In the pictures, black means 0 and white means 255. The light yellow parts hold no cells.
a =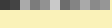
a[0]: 58
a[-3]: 169
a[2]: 170

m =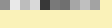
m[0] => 144
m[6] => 112
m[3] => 217

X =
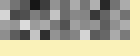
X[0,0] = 158
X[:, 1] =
[116, 72, 149, 93]
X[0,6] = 108
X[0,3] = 22
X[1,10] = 100
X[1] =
[213, 72, 79, 126, 100, 195, 108, 136, 133, 56, 100, 162, 114]
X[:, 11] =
[115, 162, 144, 170]
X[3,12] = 122
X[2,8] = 139
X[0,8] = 118
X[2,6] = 82
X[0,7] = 171
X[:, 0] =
[158, 213, 160, 142]
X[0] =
[158, 116, 87, 22, 61, 147, 108, 171, 118, 176, 40, 115, 171]
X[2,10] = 94

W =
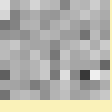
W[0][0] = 225
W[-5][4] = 165
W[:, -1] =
[179, 171, 162, 151, 203, 181, 103, 205, 173, 199]
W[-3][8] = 56
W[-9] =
[213, 130, 162, 173, 154, 151, 172, 179, 197, 182, 171]
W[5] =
[186, 173, 161, 195, 165, 119, 197, 168, 175, 202, 181]
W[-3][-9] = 165
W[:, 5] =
[182, 151, 173, 177, 139, 119, 144, 121, 176, 179]
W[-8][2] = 176
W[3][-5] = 157
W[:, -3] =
[181, 197, 152, 115, 199, 175, 166, 56, 136, 164]
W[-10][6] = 133
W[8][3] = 125
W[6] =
[161, 177, 171, 180, 199, 144, 182, 166, 166, 163, 103]
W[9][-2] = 186
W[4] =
[185, 198, 170, 165, 166, 139, 173, 184, 199, 174, 203]
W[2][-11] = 116
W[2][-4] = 163
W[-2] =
[166, 164, 156, 125, 149, 176, 195, 168, 136, 144, 173]
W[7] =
[95, 179, 165, 180, 200, 121, 221, 135, 56, 239, 205]

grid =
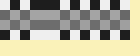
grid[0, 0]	239
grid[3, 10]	30
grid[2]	[159, 110, 159, 109, 109, 109, 159, 109, 159, 109, 159, 109, 159]
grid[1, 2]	104
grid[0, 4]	29
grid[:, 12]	[239, 104, 159, 30]
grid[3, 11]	239
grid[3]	[29, 239, 29, 239, 239, 238, 30, 239, 30, 239, 30, 239, 30]
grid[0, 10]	239
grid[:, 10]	[239, 104, 159, 30]
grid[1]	[104, 164, 104, 164, 164, 164, 104, 164, 104, 164, 104, 164, 104]

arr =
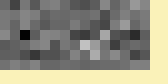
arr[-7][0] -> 106
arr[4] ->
[90, 97, 104, 126, 134, 83, 119, 107, 193, 155, 113, 62, 96, 106, 100]
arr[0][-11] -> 123
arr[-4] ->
[136, 102, 3, 93, 133, 130, 121, 69, 59, 85, 166, 82, 72, 43, 94]
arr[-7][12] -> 119
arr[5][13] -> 68
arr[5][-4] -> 137
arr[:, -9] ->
[107, 105, 102, 121, 119, 96, 110]
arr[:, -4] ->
[101, 107, 124, 82, 62, 137, 107]
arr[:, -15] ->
[106, 120, 121, 136, 90, 95, 113]
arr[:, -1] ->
[134, 122, 120, 94, 100, 86, 127]
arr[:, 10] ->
[135, 78, 71, 166, 113, 118, 107]
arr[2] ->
[121, 101, 133, 106, 89, 103, 102, 122, 104, 85, 71, 124, 154, 103, 120]
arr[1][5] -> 107
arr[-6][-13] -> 133
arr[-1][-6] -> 105
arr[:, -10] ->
[128, 107, 103, 130, 83, 81, 103]

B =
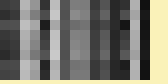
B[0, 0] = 60
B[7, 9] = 57
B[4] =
[51, 58, 171, 133, 67, 195, 82, 134, 127, 62, 93, 41, 68, 169, 24]
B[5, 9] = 67
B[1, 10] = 98
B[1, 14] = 25
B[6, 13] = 179
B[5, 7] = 142
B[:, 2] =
[181, 166, 190, 176, 171, 161, 188, 186]
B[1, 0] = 47
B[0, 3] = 149
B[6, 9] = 57
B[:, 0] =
[60, 47, 78, 56, 51, 43, 72, 66]
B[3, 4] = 58
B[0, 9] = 58
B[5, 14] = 27
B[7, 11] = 40
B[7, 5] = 182
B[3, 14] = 21
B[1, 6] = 81
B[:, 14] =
[17, 25, 19, 21, 24, 27, 19, 18]
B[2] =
[78, 80, 190, 167, 29, 167, 88, 109, 115, 57, 70, 43, 21, 179, 19]
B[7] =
[66, 69, 186, 157, 44, 182, 85, 121, 121, 57, 80, 40, 39, 177, 18]
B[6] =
[72, 74, 188, 163, 36, 175, 86, 115, 118, 57, 75, 39, 29, 179, 19]
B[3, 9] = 62
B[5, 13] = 160
